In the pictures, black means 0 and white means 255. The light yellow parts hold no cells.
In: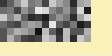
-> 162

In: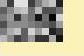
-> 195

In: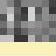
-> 113

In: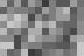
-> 156

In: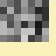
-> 140
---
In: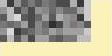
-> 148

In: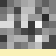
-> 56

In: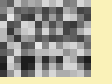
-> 29

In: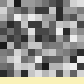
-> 112

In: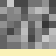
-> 99

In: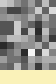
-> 157

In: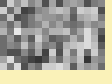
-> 164

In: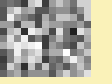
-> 74
